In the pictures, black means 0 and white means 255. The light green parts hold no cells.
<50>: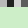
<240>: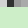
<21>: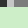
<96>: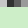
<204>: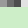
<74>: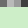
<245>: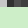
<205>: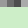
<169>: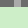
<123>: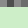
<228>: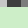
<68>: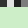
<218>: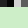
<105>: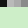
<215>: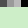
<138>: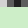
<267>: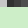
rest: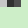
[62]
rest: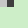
[ 62 124]
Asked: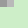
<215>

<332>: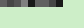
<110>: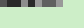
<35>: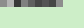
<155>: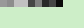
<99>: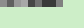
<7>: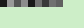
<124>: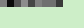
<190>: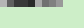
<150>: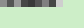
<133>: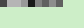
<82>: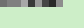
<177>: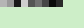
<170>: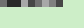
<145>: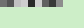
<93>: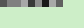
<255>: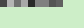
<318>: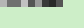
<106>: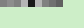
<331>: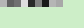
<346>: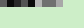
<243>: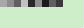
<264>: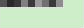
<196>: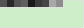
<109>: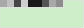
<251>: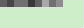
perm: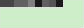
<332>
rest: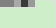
[ 70  41 141]
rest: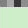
[ 25 168  96]
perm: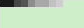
<109>
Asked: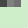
<124>

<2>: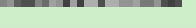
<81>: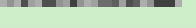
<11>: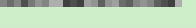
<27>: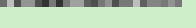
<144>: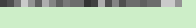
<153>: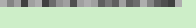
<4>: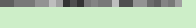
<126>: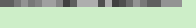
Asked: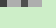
<2>
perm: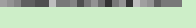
<4>
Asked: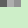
<81>
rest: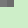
[108  51  64 174  79 132  79 108 108  95 108 108 202 202 147]

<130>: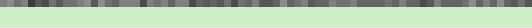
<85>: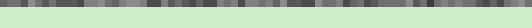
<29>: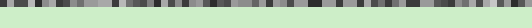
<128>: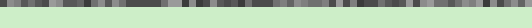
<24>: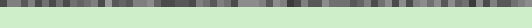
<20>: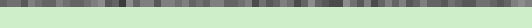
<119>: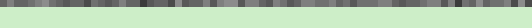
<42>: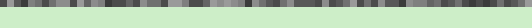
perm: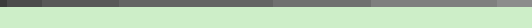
<20>
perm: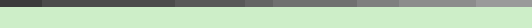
<42>
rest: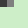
[112  75 112 140 140  75 154 100 140 127  59  75  75 100  75 140 112 112
  75 154 154 127  75  75 100 154 140 154 140 127  59 140 112  88  75 112
 140  88  88  88  75 140  75  88 112 154  75 112  75 140  88  88  59 140
 127 127 100 112  75  88 112  75  59  75  59  75 112  75  88 112 154]
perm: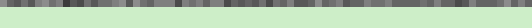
<130>

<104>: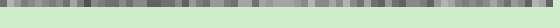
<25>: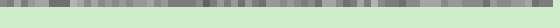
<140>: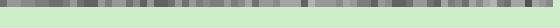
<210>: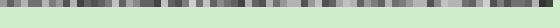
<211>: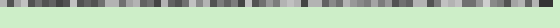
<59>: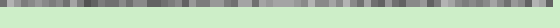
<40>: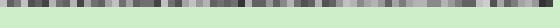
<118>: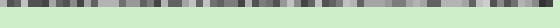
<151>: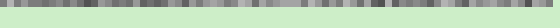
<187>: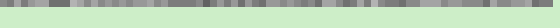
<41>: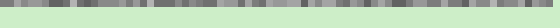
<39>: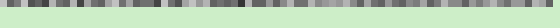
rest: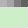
[164 137 152 164 137 124 164 137  82 164 152 124]
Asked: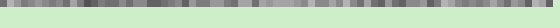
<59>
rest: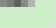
[164 124  98 164 137 152 164 137 124 164 137  82 164 152 124]
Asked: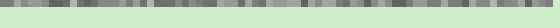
<41>
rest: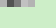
[193 112 112 152 206 137 124  82 164 179  98 179  52  52]
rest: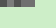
[ 98 179  52  68]
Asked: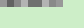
<39>

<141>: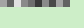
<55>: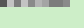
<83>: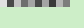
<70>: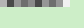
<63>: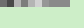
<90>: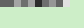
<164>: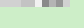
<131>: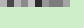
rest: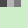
[180 209 150 138 138 138]
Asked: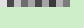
<83>

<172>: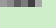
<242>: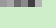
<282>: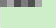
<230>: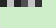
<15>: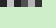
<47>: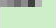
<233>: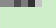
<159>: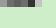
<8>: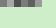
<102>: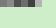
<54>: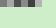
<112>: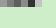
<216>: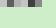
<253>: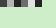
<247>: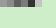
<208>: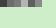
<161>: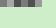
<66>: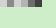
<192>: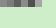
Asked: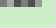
<161>
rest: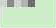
[64]
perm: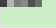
<102>

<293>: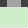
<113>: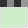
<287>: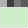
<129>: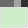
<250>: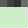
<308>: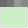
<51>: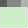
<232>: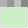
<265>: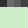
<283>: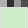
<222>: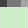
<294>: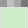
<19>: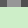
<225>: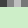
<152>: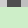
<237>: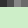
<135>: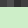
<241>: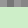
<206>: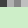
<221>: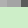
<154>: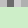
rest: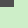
[191]
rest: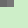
[151 135]
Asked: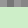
<241>
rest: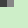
[191 119]

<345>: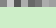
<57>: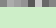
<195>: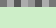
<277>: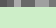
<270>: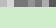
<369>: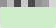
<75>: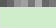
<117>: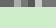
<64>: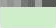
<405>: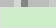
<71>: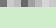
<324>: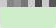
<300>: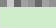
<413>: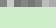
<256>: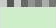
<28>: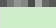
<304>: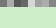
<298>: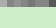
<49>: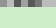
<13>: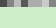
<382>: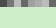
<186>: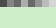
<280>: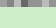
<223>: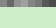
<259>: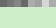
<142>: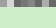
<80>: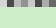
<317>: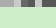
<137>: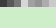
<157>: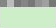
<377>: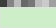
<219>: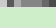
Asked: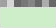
<142>
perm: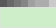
<345>
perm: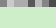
<13>
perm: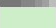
<157>
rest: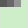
[160 119 172 104 119]

